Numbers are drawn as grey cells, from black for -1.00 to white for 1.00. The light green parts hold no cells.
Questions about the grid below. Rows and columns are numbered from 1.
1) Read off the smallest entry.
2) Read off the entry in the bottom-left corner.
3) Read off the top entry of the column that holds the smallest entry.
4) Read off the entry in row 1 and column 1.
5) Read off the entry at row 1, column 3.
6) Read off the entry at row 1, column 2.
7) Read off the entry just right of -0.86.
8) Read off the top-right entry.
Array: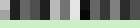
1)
-0.95
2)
0.27
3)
-0.86
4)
0.53
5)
-0.20
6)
-0.76
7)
-0.20
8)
-0.38

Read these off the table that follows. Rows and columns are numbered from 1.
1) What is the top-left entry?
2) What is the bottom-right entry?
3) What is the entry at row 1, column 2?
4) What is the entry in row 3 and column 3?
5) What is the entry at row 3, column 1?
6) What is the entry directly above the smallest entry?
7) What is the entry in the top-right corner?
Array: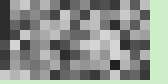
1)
-0.65
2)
-0.55
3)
0.33
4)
-0.46
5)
-0.65
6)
0.66
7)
0.49

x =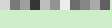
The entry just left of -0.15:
0.86
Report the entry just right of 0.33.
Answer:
-0.25
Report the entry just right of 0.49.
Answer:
0.15

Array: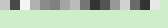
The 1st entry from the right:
0.82
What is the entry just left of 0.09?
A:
0.38
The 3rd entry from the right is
-0.17
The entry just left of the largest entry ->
-0.43

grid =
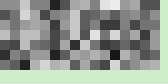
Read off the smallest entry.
-0.82
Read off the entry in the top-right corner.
-0.36
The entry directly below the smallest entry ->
0.67
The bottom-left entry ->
-0.09
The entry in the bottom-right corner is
0.40
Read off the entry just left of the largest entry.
0.77
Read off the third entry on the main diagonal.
0.21
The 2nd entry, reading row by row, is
0.11
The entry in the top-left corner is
0.11
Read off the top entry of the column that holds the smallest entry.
0.85
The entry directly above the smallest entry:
-0.44
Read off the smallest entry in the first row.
-0.73
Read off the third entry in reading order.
0.57
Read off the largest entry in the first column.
0.48
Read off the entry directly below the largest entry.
-0.27
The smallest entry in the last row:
-0.73
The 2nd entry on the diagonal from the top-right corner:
-0.19
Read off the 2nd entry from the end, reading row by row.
0.31
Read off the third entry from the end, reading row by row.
0.11
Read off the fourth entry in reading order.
0.01
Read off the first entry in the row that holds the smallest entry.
-0.63

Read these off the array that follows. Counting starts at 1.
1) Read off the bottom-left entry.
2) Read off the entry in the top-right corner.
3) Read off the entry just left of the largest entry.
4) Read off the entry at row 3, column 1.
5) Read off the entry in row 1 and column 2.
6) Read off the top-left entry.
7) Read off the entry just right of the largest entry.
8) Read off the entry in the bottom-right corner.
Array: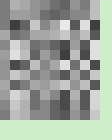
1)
-0.03
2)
0.49
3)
0.31
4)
-0.03
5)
0.39
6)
-0.03
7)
-0.32
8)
0.57

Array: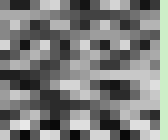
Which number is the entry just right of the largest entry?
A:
0.06
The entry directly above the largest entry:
0.23
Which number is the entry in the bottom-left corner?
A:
0.57
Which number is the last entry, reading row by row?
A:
0.74
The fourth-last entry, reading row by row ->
-0.93
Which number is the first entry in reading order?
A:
-0.11
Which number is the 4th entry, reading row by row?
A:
-0.11
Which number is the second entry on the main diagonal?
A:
0.33
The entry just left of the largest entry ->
0.66
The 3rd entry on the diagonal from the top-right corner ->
-0.40
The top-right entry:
-0.56
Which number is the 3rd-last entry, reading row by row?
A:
-0.48
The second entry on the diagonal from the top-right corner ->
0.06
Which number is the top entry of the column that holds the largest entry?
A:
-0.76
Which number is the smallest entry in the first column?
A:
-0.76
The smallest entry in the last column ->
-0.66
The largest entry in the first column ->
0.66
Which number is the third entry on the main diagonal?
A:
0.06
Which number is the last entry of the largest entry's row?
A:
-0.11

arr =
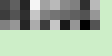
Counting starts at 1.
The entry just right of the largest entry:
0.27
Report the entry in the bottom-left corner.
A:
0.00
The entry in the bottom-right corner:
-0.35
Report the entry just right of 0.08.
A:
0.00
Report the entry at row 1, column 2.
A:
-0.25
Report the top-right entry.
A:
0.45
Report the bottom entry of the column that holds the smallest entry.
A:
-0.99
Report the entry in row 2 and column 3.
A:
-0.63

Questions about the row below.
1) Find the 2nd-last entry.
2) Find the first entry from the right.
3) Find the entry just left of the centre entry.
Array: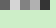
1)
0.39
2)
-0.59
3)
0.67
